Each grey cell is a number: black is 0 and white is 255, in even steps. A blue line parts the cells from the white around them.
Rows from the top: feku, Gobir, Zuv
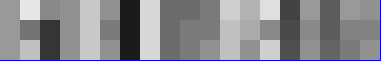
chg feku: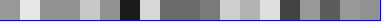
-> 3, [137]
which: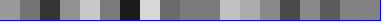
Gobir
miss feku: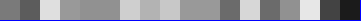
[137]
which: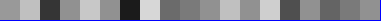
Zuv
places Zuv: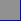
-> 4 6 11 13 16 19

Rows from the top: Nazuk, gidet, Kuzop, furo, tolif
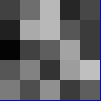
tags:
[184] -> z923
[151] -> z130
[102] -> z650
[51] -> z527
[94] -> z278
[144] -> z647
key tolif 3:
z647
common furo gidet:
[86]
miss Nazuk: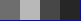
[65]
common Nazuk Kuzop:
[65]
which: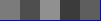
tolif
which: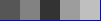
furo
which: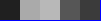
gidet

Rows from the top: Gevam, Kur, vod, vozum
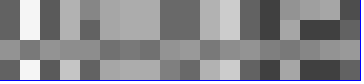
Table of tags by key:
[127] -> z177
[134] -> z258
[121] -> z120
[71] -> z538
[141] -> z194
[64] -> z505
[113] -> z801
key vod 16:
z258
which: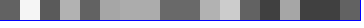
Kur
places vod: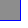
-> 4 5 12

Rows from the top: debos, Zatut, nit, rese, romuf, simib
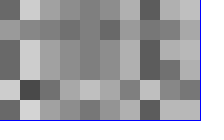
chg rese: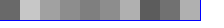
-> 2, [205]
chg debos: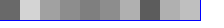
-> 2, [205]
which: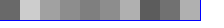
rese
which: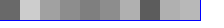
nit

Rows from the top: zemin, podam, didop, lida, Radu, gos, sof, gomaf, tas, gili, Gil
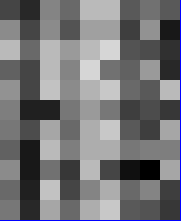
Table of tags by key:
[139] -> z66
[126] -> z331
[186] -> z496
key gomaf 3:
z496
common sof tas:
[166]
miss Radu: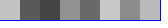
[179]

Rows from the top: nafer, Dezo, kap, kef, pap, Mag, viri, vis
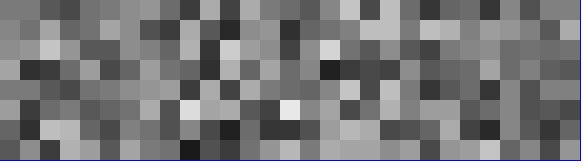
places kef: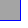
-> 1 14 25
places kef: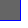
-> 7 10 13 23
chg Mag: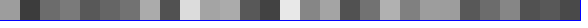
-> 18, [73]
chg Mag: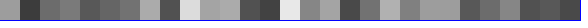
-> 13, [88]
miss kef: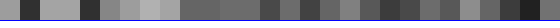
[95]

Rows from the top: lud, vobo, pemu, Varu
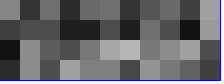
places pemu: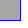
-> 6
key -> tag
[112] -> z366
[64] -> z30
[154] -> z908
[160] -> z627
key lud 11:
z627
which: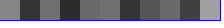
lud
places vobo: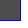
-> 2 3 6 9
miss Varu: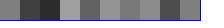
[71]
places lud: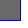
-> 5 9
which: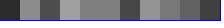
Varu

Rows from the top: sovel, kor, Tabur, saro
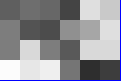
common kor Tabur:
[125]
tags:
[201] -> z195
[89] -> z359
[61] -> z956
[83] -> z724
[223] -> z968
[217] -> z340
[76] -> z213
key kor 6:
z968
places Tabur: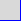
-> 2 5 6
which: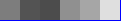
kor
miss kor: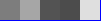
[144]

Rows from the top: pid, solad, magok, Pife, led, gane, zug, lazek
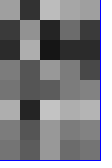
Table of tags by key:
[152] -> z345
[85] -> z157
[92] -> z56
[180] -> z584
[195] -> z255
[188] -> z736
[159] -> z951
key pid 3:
z736
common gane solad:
[36]

